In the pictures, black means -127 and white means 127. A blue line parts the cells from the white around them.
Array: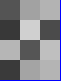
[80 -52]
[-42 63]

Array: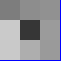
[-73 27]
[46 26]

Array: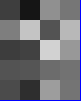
[68 -44]
[-62 82]

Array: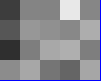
[23 16]
[-1 40]

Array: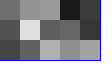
[95 -32]
[-30 48]

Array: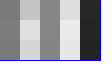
[96 5]
[87 4]

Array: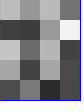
[-66 26]
[-21 55]

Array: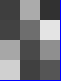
[-17 100]
[-54 15]
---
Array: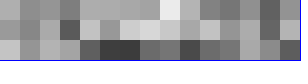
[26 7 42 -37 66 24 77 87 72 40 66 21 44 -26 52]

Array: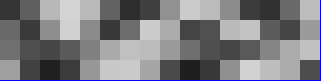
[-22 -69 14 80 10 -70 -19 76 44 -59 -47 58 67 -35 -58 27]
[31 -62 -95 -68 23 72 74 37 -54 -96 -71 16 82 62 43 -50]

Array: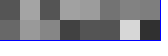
[-23 25 6 -62 -43 -44 87 -79]

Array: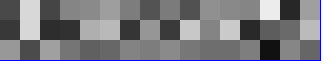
[-71 87 -82 -78 47 57 -74 22 -69 72 4 74 -86 -34 -21 59]

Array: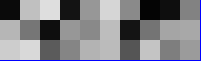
[54 -9 -113 23 9 61 -107 -11 37 40]

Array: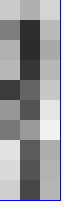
[-1 -82 57]
[56 -73 56]
[23 -43 101]
[98 -36 44]
[78 -57 53]

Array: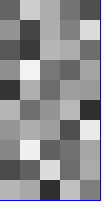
[20 -58 45 0 91]
[14 114 -8 -27 36]
[53 -16 20 57 -80]
[6 111 -30 -13 38]
[54 40 -80 64 -2]
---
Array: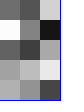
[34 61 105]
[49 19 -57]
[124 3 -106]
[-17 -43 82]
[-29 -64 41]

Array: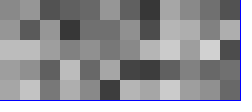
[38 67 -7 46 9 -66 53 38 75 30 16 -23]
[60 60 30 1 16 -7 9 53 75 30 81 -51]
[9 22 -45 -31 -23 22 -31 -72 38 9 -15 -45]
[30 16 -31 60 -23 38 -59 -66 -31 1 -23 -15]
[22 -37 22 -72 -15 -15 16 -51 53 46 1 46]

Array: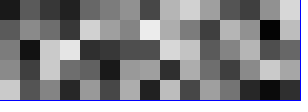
[-37 10 -17 -72 81 31 4 108 45 -3 -64 53 17 -123 61]
[-102 -37 -72 -94 -24 -3 17 -56 53 81 31 -43 -64 17 87]
[74 -43 4 -88 25 -56 45 -94 61 -56 31 -11 -88 -116 -80]
[10 -64 74 -17 -30 -102 25 31 -80 45 -17 -64 10 74 38]
[-3 -109 74 101 -80 -72 -49 -49 87 67 -37 4 53 -49 -24]

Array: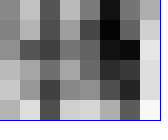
[51 93 -49 79 86 45 -36 119]
[8 65 -42 58 -4 -109 -10 45]
[2 51 -49 29 -56 -123 -28 79]
[58 37 -16 37 -22 -83 -70 93]
[72 23 -62 8 15 -49 -90 93]
[15 -42 -62 -10 -28 -109 -117 101]

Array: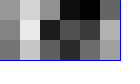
[3 106 -98 -47 -69 49]
[23 83 17 -113 -125 -26]
[-11 70 -32 -84 -19 31]

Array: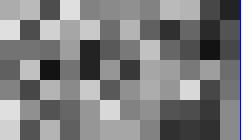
[-31 65 -108 -12 -92 22 -71 38 30 -6 30 -18]
[44 58 -50 95 2 10 16 2 58 52 -56 -92]
[95 16 -44 -25 22 88 2 16 -44 -50 -71 10]
[-12 -12 -18 30 -92 -38 -6 65 -25 -50 -108 -56]
[81 -44 52 -31 22 38 38 2 -79 -71 -79 10]
[95 -50 81 38 73 -18 52 -31 -79 -25 -85 -44]
[2 -56 52 10 73 -38 16 44 22 88 -56 -12]

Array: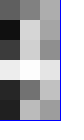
[109 125 101]
[-111 86 37]
[-68 80 15]
[-95 59 29]
[-32 1 45]
[-89 -13 65]
